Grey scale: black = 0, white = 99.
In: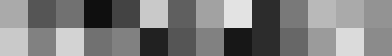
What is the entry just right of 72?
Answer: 66
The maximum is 88
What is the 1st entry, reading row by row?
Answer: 66
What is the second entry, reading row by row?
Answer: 33
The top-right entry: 57
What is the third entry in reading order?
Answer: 44
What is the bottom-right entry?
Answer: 54
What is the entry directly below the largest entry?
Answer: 9

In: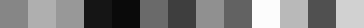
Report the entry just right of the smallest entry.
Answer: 41
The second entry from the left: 68
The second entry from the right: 31
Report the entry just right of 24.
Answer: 56

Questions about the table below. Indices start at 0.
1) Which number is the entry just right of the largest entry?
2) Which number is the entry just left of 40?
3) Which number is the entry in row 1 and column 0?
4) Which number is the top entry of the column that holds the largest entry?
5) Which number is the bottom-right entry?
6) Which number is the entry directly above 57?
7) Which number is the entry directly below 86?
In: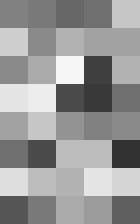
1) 25
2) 47
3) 80
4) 40
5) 37
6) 29
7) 33

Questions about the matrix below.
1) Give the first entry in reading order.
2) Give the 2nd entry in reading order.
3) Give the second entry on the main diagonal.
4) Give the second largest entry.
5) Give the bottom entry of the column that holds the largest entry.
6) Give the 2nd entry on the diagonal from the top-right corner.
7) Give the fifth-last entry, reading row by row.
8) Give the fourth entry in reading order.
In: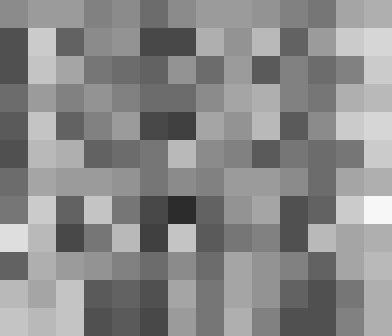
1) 54
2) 60
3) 79
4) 86
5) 68
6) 79
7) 50
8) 50

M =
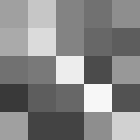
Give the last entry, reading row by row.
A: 81
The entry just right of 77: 51
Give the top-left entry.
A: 62
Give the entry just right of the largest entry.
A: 32
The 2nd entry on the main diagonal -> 85
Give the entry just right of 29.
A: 59
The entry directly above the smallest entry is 44

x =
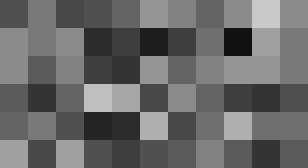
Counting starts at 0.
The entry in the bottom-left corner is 62
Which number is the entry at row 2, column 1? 35
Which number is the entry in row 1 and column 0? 54
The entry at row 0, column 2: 28
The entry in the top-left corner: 31
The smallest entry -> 7
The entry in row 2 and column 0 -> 54
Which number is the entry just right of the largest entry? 54
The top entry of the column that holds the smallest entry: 54
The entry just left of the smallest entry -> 43
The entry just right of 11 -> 24
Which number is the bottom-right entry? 35
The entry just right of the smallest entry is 62
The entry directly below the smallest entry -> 58
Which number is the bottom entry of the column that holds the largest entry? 20
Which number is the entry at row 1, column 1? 47

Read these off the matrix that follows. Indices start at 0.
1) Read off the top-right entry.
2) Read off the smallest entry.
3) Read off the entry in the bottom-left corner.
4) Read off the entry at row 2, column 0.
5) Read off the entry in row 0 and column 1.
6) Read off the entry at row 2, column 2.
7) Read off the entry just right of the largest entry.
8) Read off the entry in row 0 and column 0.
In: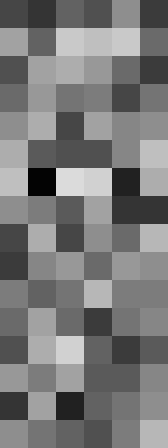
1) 23
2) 1
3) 55
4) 31
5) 20
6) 67
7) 81
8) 27

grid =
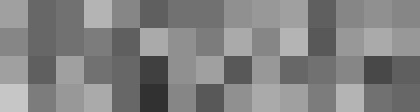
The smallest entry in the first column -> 52
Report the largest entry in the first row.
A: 70
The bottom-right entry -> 40
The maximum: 77
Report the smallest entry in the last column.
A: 37
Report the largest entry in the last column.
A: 59
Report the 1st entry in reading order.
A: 62
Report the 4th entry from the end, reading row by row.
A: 48
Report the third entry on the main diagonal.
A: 62
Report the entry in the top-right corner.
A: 52
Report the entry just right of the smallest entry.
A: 52
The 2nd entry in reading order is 40
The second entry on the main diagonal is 40
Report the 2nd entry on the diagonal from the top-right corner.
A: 66
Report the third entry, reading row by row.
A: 44
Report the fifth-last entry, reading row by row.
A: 62

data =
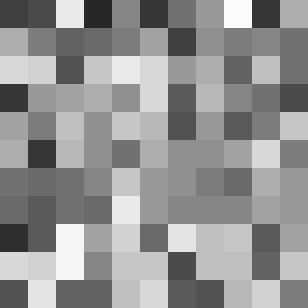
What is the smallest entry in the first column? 18
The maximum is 98
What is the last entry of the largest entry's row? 67
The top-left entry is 25
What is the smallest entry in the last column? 29
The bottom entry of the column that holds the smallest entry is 38
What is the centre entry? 67
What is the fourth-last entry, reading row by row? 32
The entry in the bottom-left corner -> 32
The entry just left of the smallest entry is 91
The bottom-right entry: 48
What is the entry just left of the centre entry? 44
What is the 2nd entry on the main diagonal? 48
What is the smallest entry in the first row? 15
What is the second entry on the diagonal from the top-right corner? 52
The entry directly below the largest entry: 48
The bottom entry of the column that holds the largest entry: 71
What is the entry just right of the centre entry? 56
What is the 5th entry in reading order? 52
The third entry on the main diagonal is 32
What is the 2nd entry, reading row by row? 29
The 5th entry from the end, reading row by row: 35
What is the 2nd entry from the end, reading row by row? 81
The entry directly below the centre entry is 59

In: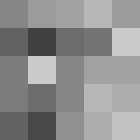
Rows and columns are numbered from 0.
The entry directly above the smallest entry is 60
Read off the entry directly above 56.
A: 52
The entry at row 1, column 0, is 38
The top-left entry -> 52
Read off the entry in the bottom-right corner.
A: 75
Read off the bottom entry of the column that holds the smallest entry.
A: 28
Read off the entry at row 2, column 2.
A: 52
